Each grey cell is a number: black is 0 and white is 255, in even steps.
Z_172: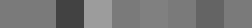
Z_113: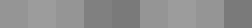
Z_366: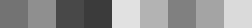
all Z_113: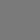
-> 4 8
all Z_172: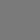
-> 0 1 4 6 8
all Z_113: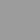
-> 1 6
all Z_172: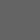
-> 7
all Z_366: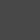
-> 2
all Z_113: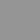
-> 0 2 5 7
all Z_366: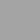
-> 7

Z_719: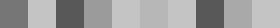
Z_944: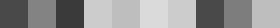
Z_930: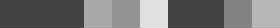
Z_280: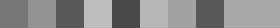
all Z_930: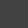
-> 0 1 2 6 7
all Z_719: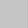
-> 1 4 6 9
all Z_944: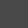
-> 0 7
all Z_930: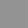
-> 4
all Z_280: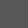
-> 2 7

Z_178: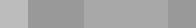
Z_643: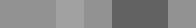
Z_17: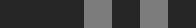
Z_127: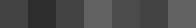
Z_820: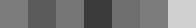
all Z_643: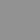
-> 0 1 3 6
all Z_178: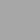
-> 3 4 5
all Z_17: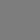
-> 3 5
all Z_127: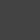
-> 0 2 5
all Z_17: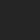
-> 0 1 2 4 6

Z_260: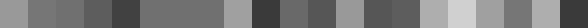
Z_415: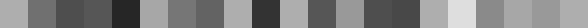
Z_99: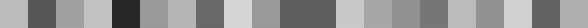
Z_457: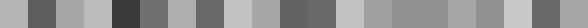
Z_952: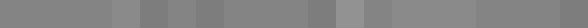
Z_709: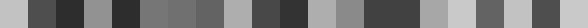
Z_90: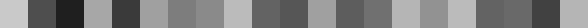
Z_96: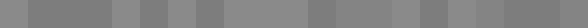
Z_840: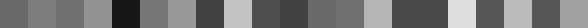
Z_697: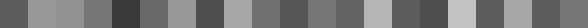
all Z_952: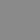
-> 4 14 15 16
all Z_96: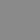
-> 0 4 6 8 9 10 14 16
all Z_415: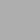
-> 0 8 10 15 20
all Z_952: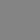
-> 0 1 2 3 6 8 9 10 13 17 18 19
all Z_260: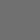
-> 2 5 6 7
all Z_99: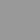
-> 5 9

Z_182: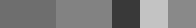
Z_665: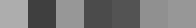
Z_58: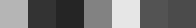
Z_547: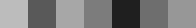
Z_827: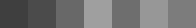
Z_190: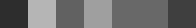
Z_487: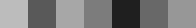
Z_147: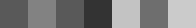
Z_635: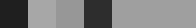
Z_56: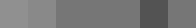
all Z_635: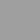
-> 4 5 6
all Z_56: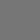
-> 2 3 4 6
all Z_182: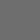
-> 0 1
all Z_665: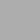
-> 0
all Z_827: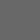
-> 2

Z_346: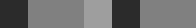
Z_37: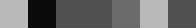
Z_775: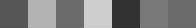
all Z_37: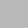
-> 0 5
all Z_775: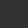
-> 4
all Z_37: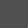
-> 2 3 6
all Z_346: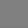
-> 1 2 5 6
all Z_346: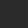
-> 0 4
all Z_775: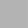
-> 1

